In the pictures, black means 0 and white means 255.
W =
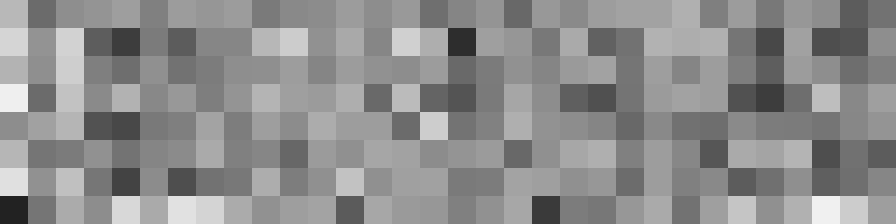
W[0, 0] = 184
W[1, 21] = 97
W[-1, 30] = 204
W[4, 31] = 148
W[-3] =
[182, 117, 123, 145, 115, 133, 139, 170, 128, 134, 103, 155, 144, 166, 162, 140, 148, 155, 104, 144, 167, 175, 128, 157, 135, 86, 170, 164, 180, 78, 113, 92]
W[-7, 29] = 78
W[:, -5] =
[120, 72, 94, 61, 124, 164, 112, 144]
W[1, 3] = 93
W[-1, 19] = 58
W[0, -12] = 138
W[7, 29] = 240
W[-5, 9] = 180
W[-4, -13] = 146
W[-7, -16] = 45
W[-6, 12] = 156
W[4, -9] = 137
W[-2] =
[224, 145, 192, 118, 67, 140, 78, 114, 120, 173, 125, 144, 194, 144, 160, 161, 122, 124, 163, 159, 144, 151, 108, 157, 128, 137, 92, 112, 143, 95, 111, 134]
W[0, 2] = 142
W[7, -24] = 171
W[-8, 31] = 114
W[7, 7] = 212
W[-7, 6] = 92
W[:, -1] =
[114, 142, 127, 159, 148, 92, 134, 158]
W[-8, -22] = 137
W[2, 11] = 133
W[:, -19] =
[141, 134, 145, 105, 157, 166, 144, 167]
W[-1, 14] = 154
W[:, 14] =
[153, 208, 141, 187, 107, 162, 160, 154]
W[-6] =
[179, 143, 206, 127, 110, 144, 114, 124, 142, 143, 157, 133, 156, 145, 141, 156, 105, 123, 145, 133, 154, 162, 117, 158, 133, 157, 126, 94, 156, 142, 110, 127]
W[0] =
[184, 107, 142, 148, 158, 128, 156, 150, 156, 122, 137, 140, 156, 141, 153, 111, 133, 148, 104, 152, 138, 157, 162, 162, 176, 127, 156, 120, 151, 141, 92, 114]

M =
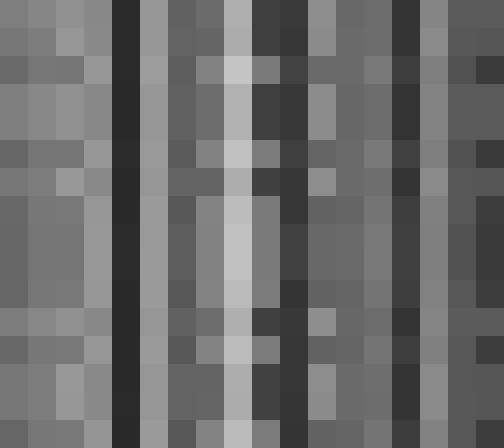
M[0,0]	126
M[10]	[102, 119, 120, 150, 41, 154, 87, 131, 186, 123, 52, 98, 101, 116, 62, 129, 87, 60]
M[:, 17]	[90, 86, 59, 90, 90, 57, 86, 60, 57, 57, 60, 91, 60, 86, 86, 60]
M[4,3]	136
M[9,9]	122
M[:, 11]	[141, 139, 105, 140, 140, 101, 141, 98, 104, 104, 98, 142, 98, 141, 139, 98]
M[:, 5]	[150, 150, 156, 150, 150, 153, 150, 154, 153, 154, 154, 150, 154, 150, 150, 154]
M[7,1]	119
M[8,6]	93
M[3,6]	96
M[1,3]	137
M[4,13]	108
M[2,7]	129
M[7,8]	188
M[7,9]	122
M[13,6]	100
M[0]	[126, 134, 145, 136, 42, 150, 97, 107, 174, 63, 57, 141, 104, 108, 51, 132, 90, 90]
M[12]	[104, 119, 120, 150, 41, 154, 88, 131, 188, 123, 54, 98, 101, 116, 62, 128, 87, 60]
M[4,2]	144
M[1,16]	88
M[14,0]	119
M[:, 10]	[57, 54, 66, 56, 56, 63, 54, 54, 65, 65, 52, 56, 54, 54, 53, 52]
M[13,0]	119
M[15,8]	186
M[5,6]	91
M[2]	[105, 119, 117, 151, 42, 156, 94, 129, 196, 122, 66, 105, 106, 120, 62, 126, 81, 59]
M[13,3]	137
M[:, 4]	[42, 42, 42, 41, 41, 44, 41, 41, 44, 44, 41, 41, 41, 41, 42, 41]
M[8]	[103, 117, 117, 152, 44, 153, 93, 129, 193, 122, 65, 104, 106, 120, 64, 126, 82, 57]

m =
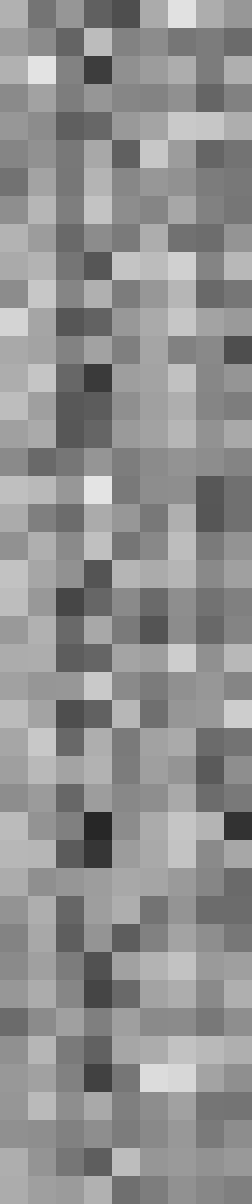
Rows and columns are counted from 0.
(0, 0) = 177
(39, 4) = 127
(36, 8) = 142
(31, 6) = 154
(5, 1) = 145
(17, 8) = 112
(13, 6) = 193
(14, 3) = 92
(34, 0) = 138
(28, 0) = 141
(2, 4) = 144
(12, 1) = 163
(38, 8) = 143
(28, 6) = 169
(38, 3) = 65
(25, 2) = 78
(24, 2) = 151
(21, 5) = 106
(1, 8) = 107
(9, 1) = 179
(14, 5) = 160
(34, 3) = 81
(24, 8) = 133
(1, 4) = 130
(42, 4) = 111
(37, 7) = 185
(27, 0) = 159
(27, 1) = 185
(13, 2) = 103
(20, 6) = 181
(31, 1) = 143
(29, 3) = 39
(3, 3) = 150
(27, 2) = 163
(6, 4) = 135
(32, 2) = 102
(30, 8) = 167
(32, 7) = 108

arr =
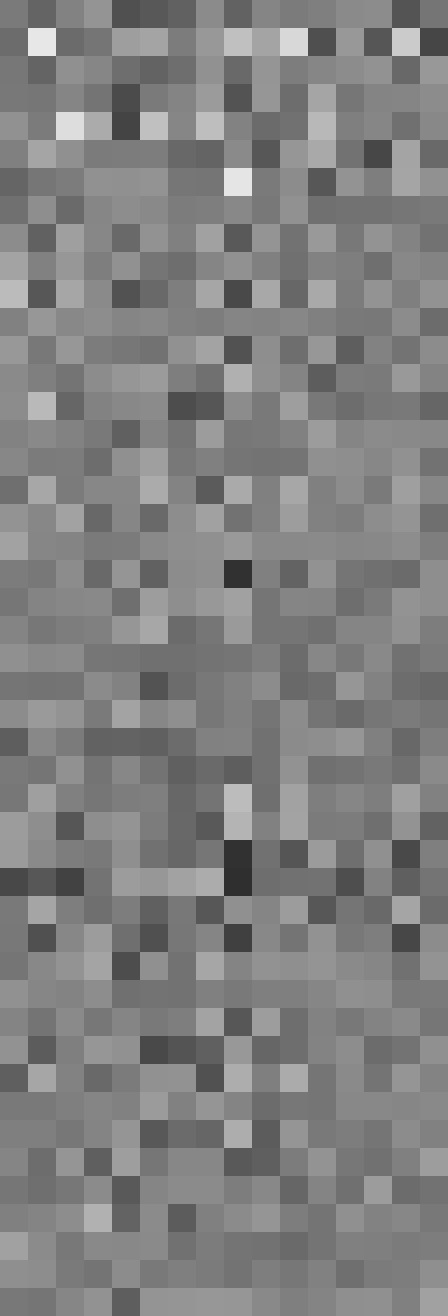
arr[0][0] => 122
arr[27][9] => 113
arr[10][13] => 147
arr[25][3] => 122
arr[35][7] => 128
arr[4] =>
[145, 123, 221, 171, 68, 192, 134, 190, 130, 107, 113, 184, 127, 134, 112, 136]
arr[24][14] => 109
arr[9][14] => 136
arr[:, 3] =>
[148, 117, 134, 116, 171, 123, 145, 134, 135, 126, 138, 141, 124, 140, 130, 121, 109, 135, 104, 122, 105, 137, 128, 118, 139, 122, 98, 116, 118, 142, 121, 115, 111, 156, 164, 141, 119, 150, 105, 133, 132, 95, 139, 177, 137, 116, 146]
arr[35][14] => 121
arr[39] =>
[121, 121, 127, 133, 129, 155, 129, 149, 132, 108, 119, 117, 136, 136, 134, 137]
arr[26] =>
[94, 136, 123, 98, 99, 96, 108, 129, 130, 113, 139, 142, 150, 128, 104, 126]
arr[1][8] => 192
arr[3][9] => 150
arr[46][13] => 144
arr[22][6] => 107
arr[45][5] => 121
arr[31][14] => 95
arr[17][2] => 123
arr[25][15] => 117
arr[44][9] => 114
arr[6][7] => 117
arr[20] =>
[124, 120, 140, 105, 149, 97, 140, 143, 49, 128, 99, 146, 117, 112, 107, 142]
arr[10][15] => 146
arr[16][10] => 116
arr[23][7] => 115
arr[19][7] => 144
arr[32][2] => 126
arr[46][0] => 120
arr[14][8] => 140
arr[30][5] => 113
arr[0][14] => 84
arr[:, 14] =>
[84, 203, 104, 133, 112, 164, 165, 118, 131, 136, 127, 140, 115, 153, 121, 137, 145, 159, 148, 141, 107, 147, 145, 113, 109, 123, 104, 112, 160, 147, 73, 95, 165, 71, 113, 121, 138, 115, 149, 134, 140, 128, 108, 135, 123, 125, 128]
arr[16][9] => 115

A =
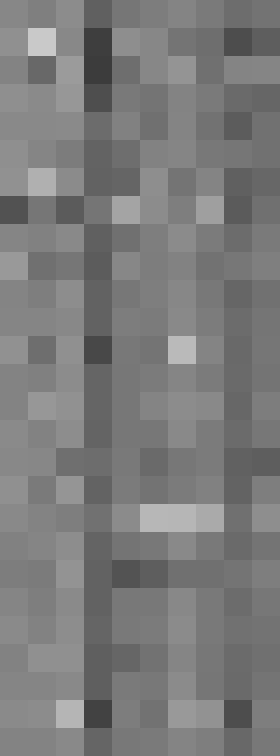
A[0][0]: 135
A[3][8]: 106
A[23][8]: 107
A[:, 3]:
[96, 62, 60, 78, 108, 99, 98, 117, 96, 92, 98, 98, 72, 101, 101, 100, 109, 99, 113, 100, 98, 98, 101, 95, 95, 66, 101]
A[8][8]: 108
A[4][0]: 137
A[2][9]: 133
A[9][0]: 153
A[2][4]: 110
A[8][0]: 133
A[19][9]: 116
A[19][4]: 116
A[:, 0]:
[135, 144, 131, 143, 137, 143, 145, 82, 133, 153, 132, 133, 145, 131, 131, 138, 136, 144, 137, 129, 125, 133, 138, 130, 133, 138, 131]
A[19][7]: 121
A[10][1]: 126
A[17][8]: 99
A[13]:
[131, 128, 140, 101, 119, 123, 133, 123, 106, 116]
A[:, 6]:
[132, 116, 148, 131, 132, 133, 116, 126, 139, 130, 135, 137, 186, 133, 140, 137, 119, 123, 182, 137, 112, 136, 139, 133, 139, 153, 132]
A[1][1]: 201
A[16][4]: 121
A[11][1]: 133
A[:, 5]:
[125, 135, 135, 116, 112, 130, 142, 140, 126, 125, 126, 123, 116, 123, 132, 119, 106, 115, 183, 120, 94, 120, 123, 114, 120, 114, 122]
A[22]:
[138, 130, 141, 101, 121, 123, 139, 121, 113, 115]
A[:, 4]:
[118, 142, 110, 121, 129, 110, 101, 164, 112, 135, 119, 125, 120, 119, 119, 119, 121, 123, 139, 116, 83, 120, 121, 102, 122, 125, 120]
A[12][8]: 105
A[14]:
[131, 151, 145, 101, 119, 132, 140, 137, 103, 125]
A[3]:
[143, 138, 151, 78, 121, 116, 131, 122, 106, 102]
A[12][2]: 144
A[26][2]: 137
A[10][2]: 141
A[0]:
[135, 127, 140, 96, 118, 125, 132, 122, 109, 115]

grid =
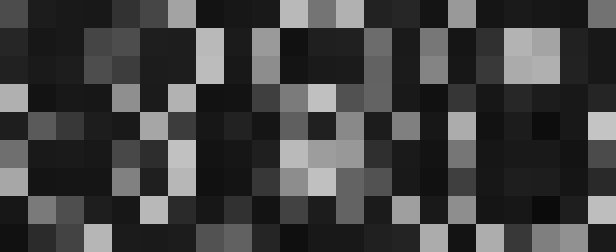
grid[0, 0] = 76
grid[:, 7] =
[19, 185, 188, 18, 23, 19, 17, 23, 82]
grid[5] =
[111, 25, 26, 24, 72, 45, 193, 19, 22, 31, 186, 157, 152, 47, 26, 19, 118, 22, 25, 25, 19, 75]
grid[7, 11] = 28
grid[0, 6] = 163
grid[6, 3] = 21
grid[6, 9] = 55
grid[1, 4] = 77
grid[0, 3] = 24
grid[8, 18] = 56
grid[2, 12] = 27
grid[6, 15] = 17
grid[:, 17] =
[21, 48, 57, 23, 18, 22, 23, 21, 173]
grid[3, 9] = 63
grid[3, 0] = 176
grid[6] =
[167, 20, 21, 21, 129, 31, 183, 17, 20, 55, 141, 192, 99, 82, 25, 17, 63, 23, 30, 29, 21, 41]
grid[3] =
[176, 19, 24, 23, 143, 27, 178, 18, 19, 63, 123, 192, 81, 99, 25, 17, 54, 23, 39, 28, 24, 37]
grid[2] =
[33, 26, 29, 77, 61, 28, 29, 188, 24, 141, 20, 26, 27, 98, 27, 132, 23, 57, 171, 176, 34, 24]
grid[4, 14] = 128
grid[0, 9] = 25
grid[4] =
[30, 90, 56, 29, 25, 166, 60, 23, 34, 21, 95, 32, 137, 28, 128, 23, 172, 18, 28, 13, 24, 196]
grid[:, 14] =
[38, 26, 27, 25, 128, 26, 25, 159, 35]
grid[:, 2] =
[25, 25, 29, 24, 56, 26, 21, 78, 67]
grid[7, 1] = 122
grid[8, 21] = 26
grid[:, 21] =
[114, 24, 24, 37, 196, 75, 41, 190, 26]
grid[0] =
[76, 28, 25, 24, 50, 70, 163, 19, 23, 25, 185, 116, 177, 34, 38, 20, 153, 21, 26, 23, 21, 114]
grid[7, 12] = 99
